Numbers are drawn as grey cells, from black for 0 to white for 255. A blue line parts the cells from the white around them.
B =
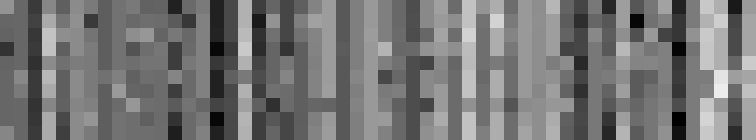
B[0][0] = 147
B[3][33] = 188
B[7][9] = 151
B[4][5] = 124
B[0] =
[147, 103, 58, 135, 95, 139, 122, 94, 114, 121, 98, 99, 33, 106, 122, 33, 73, 177, 62, 101, 70, 95, 131, 156, 88, 127, 153, 127, 104, 77, 137, 160, 107, 194, 148, 173, 109, 153, 142, 182, 99, 69, 120, 38, 158, 86, 118, 162, 34, 123, 200, 175, 25, 155]
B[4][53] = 203
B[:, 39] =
[182, 158, 158, 158, 125, 145, 158, 151, 172, 177]
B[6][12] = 61
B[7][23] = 100
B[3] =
[51, 103, 58, 193, 95, 139, 123, 94, 114, 83, 110, 118, 61, 106, 129, 8, 58, 201, 44, 101, 52, 95, 131, 156, 92, 127, 153, 180, 104, 105, 146, 154, 143, 188, 111, 173, 120, 153, 142, 158, 67, 70, 120, 88, 184, 135, 118, 128, 5, 115, 198, 175, 74, 165]
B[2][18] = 49
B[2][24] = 88
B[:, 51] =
[175, 206, 175, 175, 175, 227, 236, 150, 175, 175]
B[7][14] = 102
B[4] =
[100, 103, 48, 140, 112, 124, 122, 94, 114, 110, 116, 116, 61, 120, 129, 56, 73, 177, 68, 101, 119, 95, 128, 156, 88, 127, 153, 127, 113, 77, 69, 136, 102, 186, 111, 122, 109, 153, 142, 125, 140, 40, 120, 114, 158, 132, 133, 128, 54, 123, 198, 175, 102, 203]
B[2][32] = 109
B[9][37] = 164
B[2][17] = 186
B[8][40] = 96
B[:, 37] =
[153, 153, 153, 153, 153, 153, 153, 139, 153, 164]
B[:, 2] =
[58, 66, 55, 58, 48, 58, 58, 51, 54, 58]
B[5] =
[102, 136, 58, 183, 95, 139, 122, 113, 128, 97, 110, 108, 133, 106, 129, 33, 96, 121, 77, 101, 133, 95, 131, 156, 88, 134, 153, 72, 104, 77, 137, 132, 107, 194, 105, 173, 109, 153, 142, 145, 112, 69, 120, 123, 141, 91, 98, 128, 60, 123, 124, 227, 158, 165]
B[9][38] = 142
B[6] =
[102, 122, 58, 170, 95, 139, 122, 94, 154, 101, 99, 108, 61, 106, 129, 33, 73, 177, 62, 112, 108, 95, 131, 158, 88, 127, 153, 122, 126, 77, 137, 154, 107, 194, 111, 173, 109, 153, 135, 158, 99, 48, 120, 99, 158, 91, 112, 123, 54, 123, 130, 236, 106, 192]
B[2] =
[99, 103, 55, 195, 142, 139, 116, 94, 114, 142, 151, 100, 120, 104, 129, 35, 73, 186, 49, 113, 70, 114, 132, 156, 88, 127, 156, 127, 107, 77, 103, 164, 109, 210, 111, 173, 132, 153, 142, 158, 99, 69, 136, 93, 143, 80, 153, 67, 54, 146, 201, 175, 74, 165]
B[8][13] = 106
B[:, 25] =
[127, 127, 127, 127, 127, 134, 127, 131, 127, 127]

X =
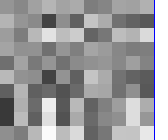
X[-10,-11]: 149
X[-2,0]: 57
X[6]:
[96, 181, 96, 106, 82, 106, 170, 166, 113, 144, 88]
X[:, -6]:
[171, 96, 204, 127, 139, 96, 106, 185, 170, 218]
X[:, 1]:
[136, 149, 125, 145, 163, 146, 181, 175, 187, 125]
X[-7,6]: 165
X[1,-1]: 88
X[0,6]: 125
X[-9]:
[180, 149, 138, 67, 142, 96, 196, 172, 113, 99, 88]
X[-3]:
[57, 175, 107, 237, 88, 185, 98, 128, 158, 221, 173]
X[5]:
[185, 146, 142, 67, 147, 96, 196, 171, 115, 99, 91]
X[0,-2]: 161
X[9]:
[143, 125, 184, 251, 188, 218, 98, 119, 197, 196, 232]
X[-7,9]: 124
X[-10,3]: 181
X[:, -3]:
[164, 113, 189, 135, 136, 115, 113, 158, 144, 197]
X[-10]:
[149, 136, 161, 181, 163, 171, 125, 133, 164, 161, 177]
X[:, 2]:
[161, 138, 184, 146, 121, 142, 96, 107, 96, 184]

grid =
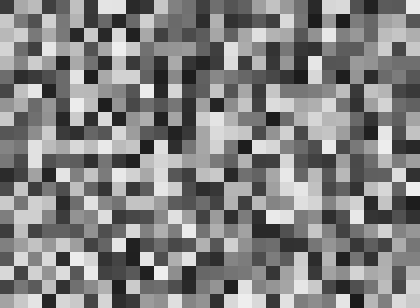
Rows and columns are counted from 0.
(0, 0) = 59
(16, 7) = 79
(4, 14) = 36
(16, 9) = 215
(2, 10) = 168
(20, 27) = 188
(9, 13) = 57
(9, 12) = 34
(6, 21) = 119
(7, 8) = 148
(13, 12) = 205
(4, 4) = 38
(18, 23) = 181
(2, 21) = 87
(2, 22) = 146
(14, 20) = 143
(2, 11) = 65
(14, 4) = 43
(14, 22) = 212
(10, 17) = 29
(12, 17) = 112
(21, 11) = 145
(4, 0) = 183
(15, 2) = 207
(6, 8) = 132
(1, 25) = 125
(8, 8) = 36
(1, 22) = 28
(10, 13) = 117
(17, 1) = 158
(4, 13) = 53
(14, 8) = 115
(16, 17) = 162
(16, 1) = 190
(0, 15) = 111
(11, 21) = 84
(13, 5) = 191
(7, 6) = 190
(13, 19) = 160
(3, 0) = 212

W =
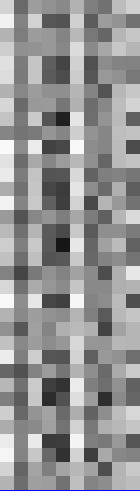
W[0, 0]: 211
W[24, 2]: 156
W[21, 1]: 141
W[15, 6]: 124
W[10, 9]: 75
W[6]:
[177, 135, 156, 144, 143, 181, 132, 84, 183, 199]
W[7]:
[214, 106, 153, 154, 118, 177, 109, 135, 189, 211]
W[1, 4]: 83
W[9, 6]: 147
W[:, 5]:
[178, 208, 184, 219, 209, 204, 181, 177, 229, 206, 248, 184, 216, 228, 210, 167, 200, 231, 201, 162, 197, 245, 180, 186, 216, 211, 178, 235, 222, 174, 210, 244, 211, 183, 191]
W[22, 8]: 184
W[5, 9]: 120
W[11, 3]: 134
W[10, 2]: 235
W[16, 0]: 185
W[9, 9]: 194
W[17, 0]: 205
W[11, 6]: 144
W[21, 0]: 248
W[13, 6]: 140
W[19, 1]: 69
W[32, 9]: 131
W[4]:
[224, 123, 197, 94, 68, 209, 80, 140, 131, 130]
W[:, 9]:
[208, 113, 198, 181, 130, 120, 199, 211, 95, 194, 75, 194, 118, 94, 114, 218, 123, 98, 115, 231, 179, 78, 197, 181, 181, 110, 202, 97, 102, 215, 197, 86, 131, 201, 188]
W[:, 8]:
[188, 147, 181, 199, 131, 145, 183, 189, 185, 190, 187, 186, 130, 175, 152, 181, 143, 187, 140, 175, 175, 187, 184, 162, 183, 145, 170, 145, 138, 189, 184, 153, 135, 179, 181]
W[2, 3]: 152
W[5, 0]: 220
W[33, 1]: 100
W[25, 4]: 84
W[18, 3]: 84
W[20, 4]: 139
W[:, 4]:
[137, 83, 132, 135, 68, 77, 143, 118, 32, 133, 72, 155, 85, 60, 62, 126, 74, 22, 88, 130, 139, 64, 140, 175, 151, 84, 117, 50, 81, 106, 115, 61, 49, 164, 114]

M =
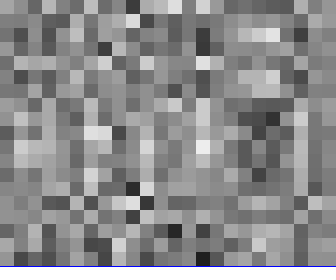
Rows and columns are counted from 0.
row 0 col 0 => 165
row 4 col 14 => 224
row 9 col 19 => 108
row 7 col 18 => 92
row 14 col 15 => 129
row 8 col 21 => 204
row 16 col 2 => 179
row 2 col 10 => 131
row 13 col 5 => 106
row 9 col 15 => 153
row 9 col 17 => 138
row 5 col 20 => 99
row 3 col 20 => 161
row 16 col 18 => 174
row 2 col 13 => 119
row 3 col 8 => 183
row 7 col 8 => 145
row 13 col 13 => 162
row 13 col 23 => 123
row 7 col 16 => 111
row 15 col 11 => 162
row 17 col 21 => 101
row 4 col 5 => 128
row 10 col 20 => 121
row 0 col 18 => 101
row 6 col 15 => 127
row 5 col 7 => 145
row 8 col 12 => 140
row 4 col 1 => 180
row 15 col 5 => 115
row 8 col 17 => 79
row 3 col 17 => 140
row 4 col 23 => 130
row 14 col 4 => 83
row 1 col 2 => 138
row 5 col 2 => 119
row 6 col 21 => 97
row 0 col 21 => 175
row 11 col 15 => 150

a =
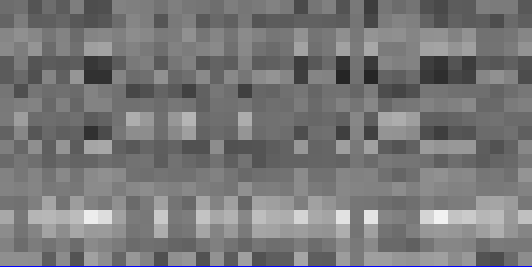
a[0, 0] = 109
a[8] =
[122, 158, 108, 110, 107, 112, 92, 99, 115, 174, 153, 112, 151, 181, 107, 111, 110, 173, 112, 113, 115, 106, 103, 106, 97, 135, 95, 167, 173, 159, 97, 96, 100, 106, 112, 114, 107, 107]
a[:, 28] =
[108, 132, 144, 122, 128, 95, 69, 117, 173, 147, 84, 117, 101, 141, 105, 128, 109, 105, 150]
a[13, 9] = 136
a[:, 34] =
[126, 94, 113, 114, 91, 134, 111, 104, 112, 107, 94, 92, 118, 122, 163, 182, 159, 108, 83]
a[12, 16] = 117
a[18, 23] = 93
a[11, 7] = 110
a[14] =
[115, 113, 127, 165, 115, 157, 130, 121, 144, 106, 122, 161, 116, 104, 165, 131, 160, 103, 163, 159, 151, 126, 161, 148, 134, 118, 117, 110, 105, 111, 127, 118, 124, 125, 163, 165, 156, 119]
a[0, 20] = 121
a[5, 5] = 150
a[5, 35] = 145
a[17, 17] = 102
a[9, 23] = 112
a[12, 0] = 130
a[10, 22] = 100
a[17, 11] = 110
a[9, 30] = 78
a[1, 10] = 126
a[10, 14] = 81
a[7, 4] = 128
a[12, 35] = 120
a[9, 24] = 63
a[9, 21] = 77
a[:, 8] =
[130, 108, 128, 123, 91, 133, 113, 112, 115, 119, 97, 105, 138, 125, 144, 161, 144, 123, 102]
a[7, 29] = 119
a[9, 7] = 75
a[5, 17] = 118
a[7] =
[121, 127, 131, 104, 128, 102, 131, 131, 112, 112, 114, 108, 119, 115, 96, 114, 113, 118, 105, 111, 109, 124, 106, 116, 130, 117, 136, 103, 117, 119, 131, 124, 129, 138, 104, 105, 123, 128]
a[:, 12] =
[127, 121, 124, 130, 118, 104, 90, 119, 151, 137, 100, 114, 113, 128, 116, 121, 115, 101, 144]
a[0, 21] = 74
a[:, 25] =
[121, 117, 120, 123, 115, 113, 102, 117, 135, 132, 121, 118, 129, 132, 118, 119, 116, 121, 122]
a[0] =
[109, 112, 84, 109, 92, 126, 77, 79, 130, 127, 125, 115, 127, 119, 117, 110, 126, 118, 122, 130, 121, 74, 117, 128, 83, 121, 61, 118, 108, 116, 81, 73, 92, 91, 126, 123, 123, 88]
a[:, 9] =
[127, 134, 141, 131, 121, 108, 71, 112, 174, 141, 88, 114, 113, 136, 106, 123, 117, 107, 152]
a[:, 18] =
[122, 85, 130, 114, 92, 140, 103, 105, 112, 108, 84, 84, 111, 125, 163, 190, 165, 118, 82]
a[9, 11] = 110
